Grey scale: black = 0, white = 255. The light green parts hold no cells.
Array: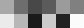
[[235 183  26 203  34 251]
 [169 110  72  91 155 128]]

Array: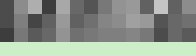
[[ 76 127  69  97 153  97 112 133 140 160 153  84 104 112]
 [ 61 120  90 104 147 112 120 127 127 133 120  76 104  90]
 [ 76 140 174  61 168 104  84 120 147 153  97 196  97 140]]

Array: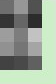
[[ 52 102  44]
 [110 151  81]
 [ 66  73  96]
 [145 117 165]
 [157 125 194]]

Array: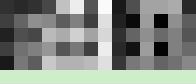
[[ 49  41  49  71 193 237  85 250  25  79 163 163 171  41]
 [ 33  79  71 186 171 208 163 215  49 100 143 106 128  85]
 [ 25 120  93 200 178 178 186 223  55 120 136 100 113 136]
 [ 63 113 128 150  85 120  63 237  41  18 157   3 128 106]
 [ 63 100 143 136  93 128  63 223  33  10 157   3 143  93]]

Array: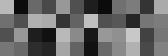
[[ 80 152  30  17 185 138  23 152 144 200  66 118]
 [118 105  45  37 165  99  17 105 138 177  73 130]
 [185  11 105  73 152  80  30  11 112 124  52 171]
 [112  80 177 171  52  99 192  80  87  37 118 124]]

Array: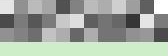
[[ 74 123  87 123 200 222  95 116 103  54 229 123]
 [145 130 110 194 173 103 173 116 116 145 152  74]
 [229 145 187 166  81 130 187 173 207 158  95 255]]

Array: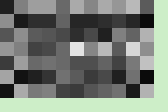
[[164  18  32  52 113  91  59  73  32 113  11]
 [142  26  46  46  99  38  38  46  59  38  11]
 [150 128  66  73 105 227 134 185  91 215 142]
 [ 85 142  91  85  73  46  73  32 128  99 178]
 [ 59 158 105 113 105  79  79  99  66 121 193]
 [ 18 170 121 128  66  59  85  99 113  26 178]
 [ 32 128 158 158 105 170 134 170 150 185  91]]

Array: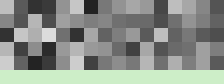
[[205  98  35  58 141 205  65 120 141 120 182 112 175 126 160  90]
 [190  90  50  58 147 198  35 120 147 167 153  71 190 167 134  84]
 [182  65 141  43 153 182 153 147 106  65 167  84 106 112 160 126]
 [ 50 198 175 220 112  50 167  98 126 153  90 190  98 120  90  78]
 [134  84 182  78 160 141 126 134 112 106 106  78 112 147 126  98]]

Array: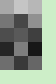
[[ 37 126  23]
 [ 77  89  63]
 [110  57 102]
 [118  71 145]
 [168 197 183]]
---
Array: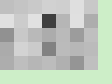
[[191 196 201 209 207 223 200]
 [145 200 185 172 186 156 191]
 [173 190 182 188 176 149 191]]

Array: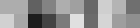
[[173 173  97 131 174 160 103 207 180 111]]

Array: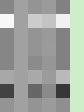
[[134 161 148 155 129]
 [134 161 148 154 129]
 [134 161 139 150 129]
 [ 66 161 102 138  55]]

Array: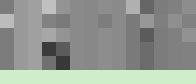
[[124 153 160 192 148 138 136 141 138 176 102 124 128 141]
 [124 153 160 167 148 138 136 141 138 122  91 124 128 146]
 [124 153 160 112  56 138 136 141 138 122 108 124 128 129]]

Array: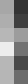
[[167  52]
 [183 156]
 [183  72]]

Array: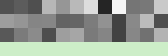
[[ 81  92  79 183 150 185 221  37 245 117 120 201]
 [ 88 123 139  78 158 166 122 133  66 135 113 179]]

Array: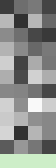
[[ 60 110 121  68]
 [139 111  71  57]
 [207  67 171 118]
 [135 132 115  71]
 [202 181 143 135]
 [ 91 151 118  68]]

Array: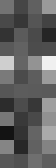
[[115  70  96 154]
 [ 51  91  74  37]
 [207 101 147 240]
 [ 86  92  91  90]
 [120  57  73 145]
 [133  39  97 131]]

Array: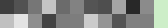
[[ 62  82 118 196 107 130  84  78 165  40 139]]
